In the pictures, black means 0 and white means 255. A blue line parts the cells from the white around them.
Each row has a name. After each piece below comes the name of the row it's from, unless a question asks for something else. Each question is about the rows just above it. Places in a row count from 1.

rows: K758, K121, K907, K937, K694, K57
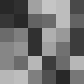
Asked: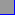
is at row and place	K907, 5
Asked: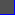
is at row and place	K57, 4
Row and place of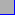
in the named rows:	K907, 4
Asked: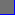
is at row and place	K937, 5
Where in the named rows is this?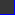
K121, 1

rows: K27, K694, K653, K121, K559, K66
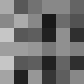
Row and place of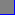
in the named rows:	K121, 6
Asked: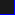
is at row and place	K694, 4

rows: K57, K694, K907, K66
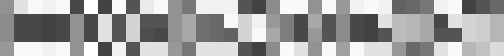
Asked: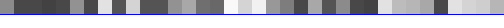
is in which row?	K694
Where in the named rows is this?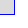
K66, 36
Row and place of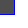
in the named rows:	K907, 11
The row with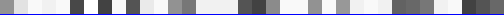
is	K57
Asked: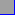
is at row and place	K66, 25
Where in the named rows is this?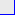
K57, 11

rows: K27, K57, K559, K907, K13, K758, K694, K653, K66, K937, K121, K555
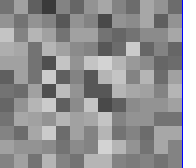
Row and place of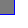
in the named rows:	K555, 10
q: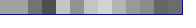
K13
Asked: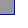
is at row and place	K13, 10
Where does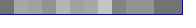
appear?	K66
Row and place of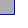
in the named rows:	K907, 1
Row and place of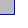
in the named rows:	K694, 5

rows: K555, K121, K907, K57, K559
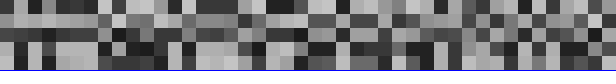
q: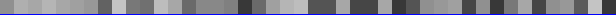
K121
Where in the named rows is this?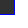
K555, 5

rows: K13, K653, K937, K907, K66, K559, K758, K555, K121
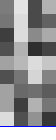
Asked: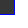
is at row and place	K121, 4
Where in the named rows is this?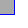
K937, 4
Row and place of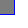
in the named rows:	K13, 1
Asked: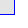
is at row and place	K13, 2

